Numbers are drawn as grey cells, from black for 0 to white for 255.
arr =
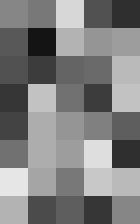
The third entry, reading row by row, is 215
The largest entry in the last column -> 194
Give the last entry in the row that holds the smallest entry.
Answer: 157
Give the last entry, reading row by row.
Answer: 134
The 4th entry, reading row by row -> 81
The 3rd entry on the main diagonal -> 100
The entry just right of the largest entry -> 165
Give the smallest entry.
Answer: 20
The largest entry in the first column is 230
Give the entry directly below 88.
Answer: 81
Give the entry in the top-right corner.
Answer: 47
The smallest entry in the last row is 54

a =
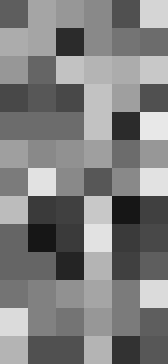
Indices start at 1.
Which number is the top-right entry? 213
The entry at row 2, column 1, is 172
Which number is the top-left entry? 94
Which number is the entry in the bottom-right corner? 87
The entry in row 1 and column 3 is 151
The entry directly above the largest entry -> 80
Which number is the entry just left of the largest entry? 43
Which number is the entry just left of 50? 180
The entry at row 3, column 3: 194
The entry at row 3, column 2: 101
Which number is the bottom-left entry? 180
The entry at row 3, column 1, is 151
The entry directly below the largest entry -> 151

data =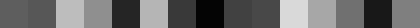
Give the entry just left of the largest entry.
72
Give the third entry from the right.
112
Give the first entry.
94
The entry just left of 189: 87

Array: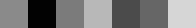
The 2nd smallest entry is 75
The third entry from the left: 123
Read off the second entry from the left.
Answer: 2

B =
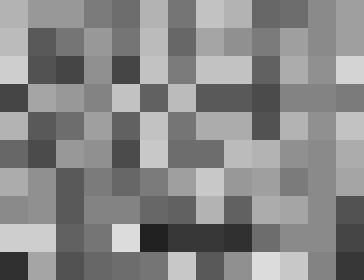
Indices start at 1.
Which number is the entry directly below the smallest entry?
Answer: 117
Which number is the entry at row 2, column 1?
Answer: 187
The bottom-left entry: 48
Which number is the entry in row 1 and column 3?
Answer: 152
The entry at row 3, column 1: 206
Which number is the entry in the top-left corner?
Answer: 179
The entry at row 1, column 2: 152
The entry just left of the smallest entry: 220
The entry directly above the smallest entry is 103
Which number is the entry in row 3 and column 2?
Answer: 82
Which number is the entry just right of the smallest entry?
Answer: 55
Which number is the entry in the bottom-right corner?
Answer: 55
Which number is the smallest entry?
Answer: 33

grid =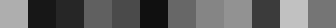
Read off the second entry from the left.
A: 23
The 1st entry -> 174
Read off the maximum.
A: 193
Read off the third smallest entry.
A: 38
